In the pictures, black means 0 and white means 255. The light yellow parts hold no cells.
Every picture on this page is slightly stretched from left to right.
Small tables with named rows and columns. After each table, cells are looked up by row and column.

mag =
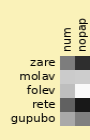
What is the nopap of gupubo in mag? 128
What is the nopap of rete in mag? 24
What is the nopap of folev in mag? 249
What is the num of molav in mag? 203
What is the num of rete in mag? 97
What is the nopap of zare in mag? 46
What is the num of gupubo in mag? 169
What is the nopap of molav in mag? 205
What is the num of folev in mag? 190
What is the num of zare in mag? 125

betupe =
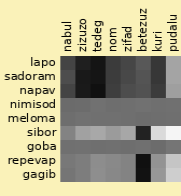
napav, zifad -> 77
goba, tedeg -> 111
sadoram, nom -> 60
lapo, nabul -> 68
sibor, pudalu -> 245
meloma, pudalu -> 111
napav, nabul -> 68
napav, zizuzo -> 26
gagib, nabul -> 117
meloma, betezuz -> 109
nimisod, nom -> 110
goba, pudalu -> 117
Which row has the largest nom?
sibor

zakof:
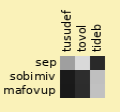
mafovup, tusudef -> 25
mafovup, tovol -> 44
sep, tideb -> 41
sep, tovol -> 217
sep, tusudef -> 159
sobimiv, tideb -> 191
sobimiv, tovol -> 45
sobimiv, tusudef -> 26
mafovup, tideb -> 193

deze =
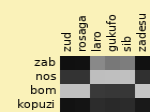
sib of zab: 125
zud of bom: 192
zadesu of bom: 197
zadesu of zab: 17
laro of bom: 57
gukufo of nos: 191
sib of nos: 192
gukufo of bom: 55
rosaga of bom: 192
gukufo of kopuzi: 41
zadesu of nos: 48
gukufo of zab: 120
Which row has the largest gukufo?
nos

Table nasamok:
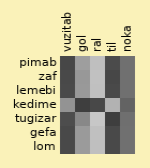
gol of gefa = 154
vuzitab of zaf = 73
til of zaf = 71
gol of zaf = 152
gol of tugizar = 136
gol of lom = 155
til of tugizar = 62
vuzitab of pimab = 71
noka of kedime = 99
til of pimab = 75
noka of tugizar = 111
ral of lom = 191
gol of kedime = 62
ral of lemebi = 192
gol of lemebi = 153

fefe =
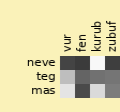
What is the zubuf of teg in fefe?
117
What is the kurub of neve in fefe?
248
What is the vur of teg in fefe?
190
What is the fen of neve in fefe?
59
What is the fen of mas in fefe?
74
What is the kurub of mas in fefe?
218
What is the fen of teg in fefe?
100
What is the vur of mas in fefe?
228

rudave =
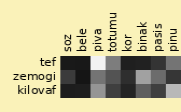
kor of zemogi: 46
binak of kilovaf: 95
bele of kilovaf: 30
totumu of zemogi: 83
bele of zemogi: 21
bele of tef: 24
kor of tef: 31

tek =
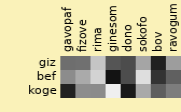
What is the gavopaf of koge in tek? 33
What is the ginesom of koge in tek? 239
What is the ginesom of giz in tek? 85
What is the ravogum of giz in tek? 157
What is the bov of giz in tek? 32
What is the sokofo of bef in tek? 222
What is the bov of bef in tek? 51
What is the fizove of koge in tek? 141
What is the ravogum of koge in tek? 125
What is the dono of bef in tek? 77
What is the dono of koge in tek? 25
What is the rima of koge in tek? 139

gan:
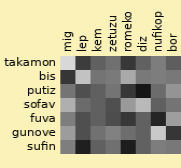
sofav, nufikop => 96
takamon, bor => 94
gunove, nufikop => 201
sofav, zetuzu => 79
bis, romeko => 169
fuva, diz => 97
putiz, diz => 22
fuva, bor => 158
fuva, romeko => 56
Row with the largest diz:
sofav

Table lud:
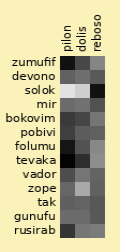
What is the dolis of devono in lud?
110
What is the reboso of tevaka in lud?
141
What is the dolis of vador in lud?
117
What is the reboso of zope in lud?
97
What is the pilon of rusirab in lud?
53
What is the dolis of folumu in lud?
82
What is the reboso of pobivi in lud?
96
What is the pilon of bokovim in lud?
58
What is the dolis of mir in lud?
113
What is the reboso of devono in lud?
89
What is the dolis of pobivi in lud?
92
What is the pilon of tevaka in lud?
3

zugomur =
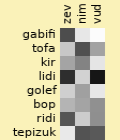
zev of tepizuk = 233
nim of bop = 164
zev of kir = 164
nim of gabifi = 231
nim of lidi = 210
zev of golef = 207
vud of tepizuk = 89
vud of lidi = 22
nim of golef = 160
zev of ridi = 85
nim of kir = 131
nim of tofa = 80
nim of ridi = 204

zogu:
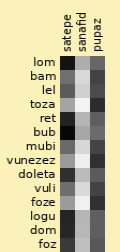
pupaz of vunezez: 48
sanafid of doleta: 187
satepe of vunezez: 153
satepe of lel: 91
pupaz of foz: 87
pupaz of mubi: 68
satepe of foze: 155
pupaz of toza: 44
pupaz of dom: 95
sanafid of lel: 208
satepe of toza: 164
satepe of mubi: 105
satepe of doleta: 47
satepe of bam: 111
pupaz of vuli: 67
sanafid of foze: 240
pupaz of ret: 95
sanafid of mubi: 215
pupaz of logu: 95
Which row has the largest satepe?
toza

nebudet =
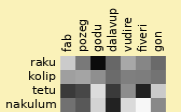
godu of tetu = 220
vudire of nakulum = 218
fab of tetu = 58
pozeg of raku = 121
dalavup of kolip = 107
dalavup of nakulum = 34
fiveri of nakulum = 247

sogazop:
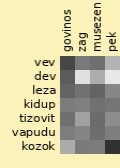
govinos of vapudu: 125
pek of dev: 233
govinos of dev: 92
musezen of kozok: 124
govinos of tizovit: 112
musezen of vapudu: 109
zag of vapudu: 133
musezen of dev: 173
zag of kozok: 122
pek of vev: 180
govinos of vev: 70
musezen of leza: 100
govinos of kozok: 171
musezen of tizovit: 107
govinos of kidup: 124
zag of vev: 121
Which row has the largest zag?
dev

